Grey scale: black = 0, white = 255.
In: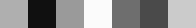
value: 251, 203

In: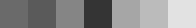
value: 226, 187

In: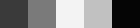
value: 243, 193

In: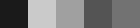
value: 202, 160

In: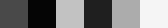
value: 245, 194

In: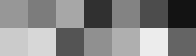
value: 236, 215
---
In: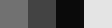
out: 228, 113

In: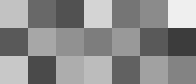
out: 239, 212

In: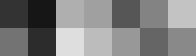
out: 222, 195

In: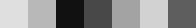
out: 223, 210

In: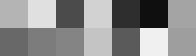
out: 240, 224

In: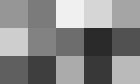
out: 240, 214
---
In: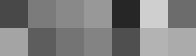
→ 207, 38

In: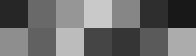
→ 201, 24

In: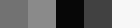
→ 247, 7

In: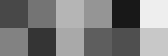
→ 238, 24

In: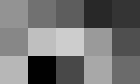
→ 205, 1

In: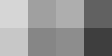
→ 214, 62
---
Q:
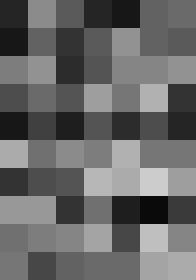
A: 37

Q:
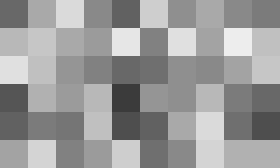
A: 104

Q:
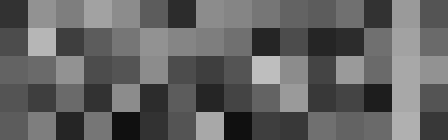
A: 50

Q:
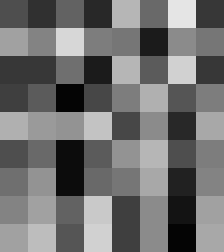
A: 78

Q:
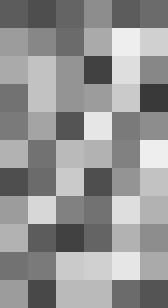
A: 92

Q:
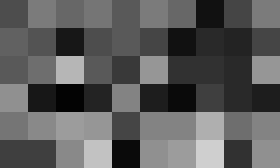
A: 77

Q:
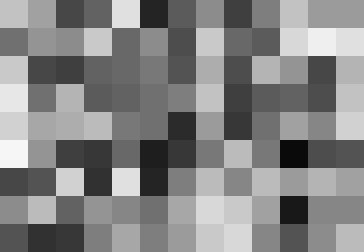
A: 194

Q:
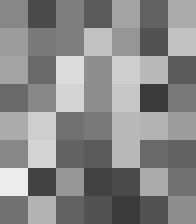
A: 135

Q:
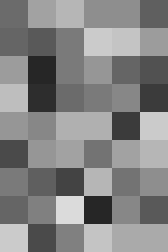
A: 107
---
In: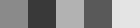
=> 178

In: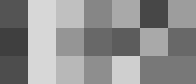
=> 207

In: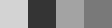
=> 52

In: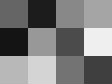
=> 212

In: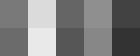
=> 86

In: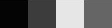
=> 60
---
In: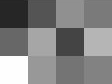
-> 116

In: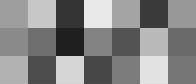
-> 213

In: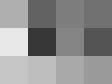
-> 168

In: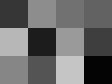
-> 197

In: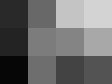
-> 67

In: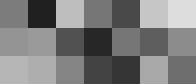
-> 132

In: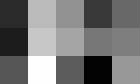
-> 92

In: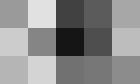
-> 113
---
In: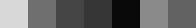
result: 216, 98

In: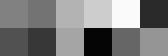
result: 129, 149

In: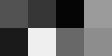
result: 82, 141

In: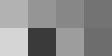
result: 178, 109

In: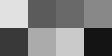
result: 225, 20

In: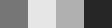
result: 118, 38

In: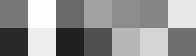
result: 120, 112

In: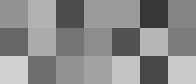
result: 148, 203
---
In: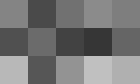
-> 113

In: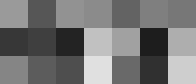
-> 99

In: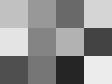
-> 152

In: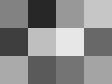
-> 39

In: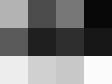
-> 76

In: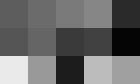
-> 122

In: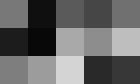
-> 90

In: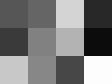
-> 101
